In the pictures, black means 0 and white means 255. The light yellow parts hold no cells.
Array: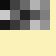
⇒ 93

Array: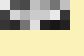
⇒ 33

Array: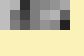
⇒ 147

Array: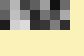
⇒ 55

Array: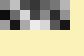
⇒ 214

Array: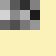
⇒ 79

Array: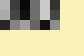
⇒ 100

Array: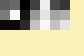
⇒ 247

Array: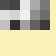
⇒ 160
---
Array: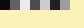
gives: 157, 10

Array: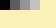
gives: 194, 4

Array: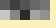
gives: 116, 197

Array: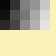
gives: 198, 40

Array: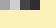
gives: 46, 164

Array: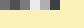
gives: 63, 112

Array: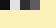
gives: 93, 15
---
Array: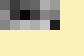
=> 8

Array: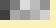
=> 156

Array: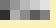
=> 139

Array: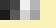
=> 210

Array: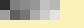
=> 117

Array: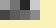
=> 104

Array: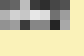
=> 199

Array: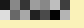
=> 168
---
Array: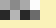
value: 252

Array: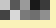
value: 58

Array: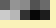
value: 106

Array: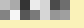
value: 110

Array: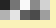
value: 210

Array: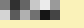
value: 154

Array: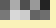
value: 35
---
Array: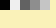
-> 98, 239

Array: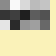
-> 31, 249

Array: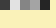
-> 133, 226

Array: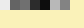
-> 44, 236

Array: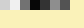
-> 7, 240

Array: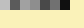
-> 142, 191

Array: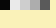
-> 206, 234

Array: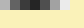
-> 37, 235
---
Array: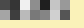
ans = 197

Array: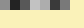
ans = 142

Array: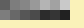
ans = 162

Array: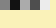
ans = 130

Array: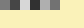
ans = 123

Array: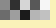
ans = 193

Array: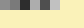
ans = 141

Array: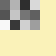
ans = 208
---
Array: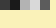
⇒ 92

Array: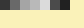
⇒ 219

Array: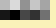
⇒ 165

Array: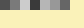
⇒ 182

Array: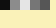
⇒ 86

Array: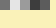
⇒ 92
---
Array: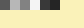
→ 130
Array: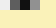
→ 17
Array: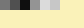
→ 15
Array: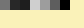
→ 30
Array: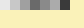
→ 160
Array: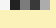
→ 124
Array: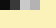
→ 201
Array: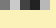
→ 66
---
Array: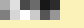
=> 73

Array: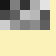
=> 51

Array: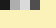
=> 218

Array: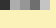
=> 150

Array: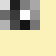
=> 126

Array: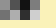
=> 18

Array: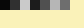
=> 202

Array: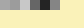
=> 200

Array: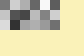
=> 175

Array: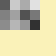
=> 171
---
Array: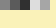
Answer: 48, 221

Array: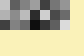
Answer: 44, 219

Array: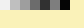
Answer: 108, 241

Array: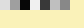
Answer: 240, 240

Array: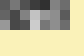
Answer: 194, 204

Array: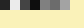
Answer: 14, 235

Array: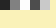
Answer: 253, 253

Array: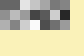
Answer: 69, 250

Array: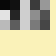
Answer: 207, 227
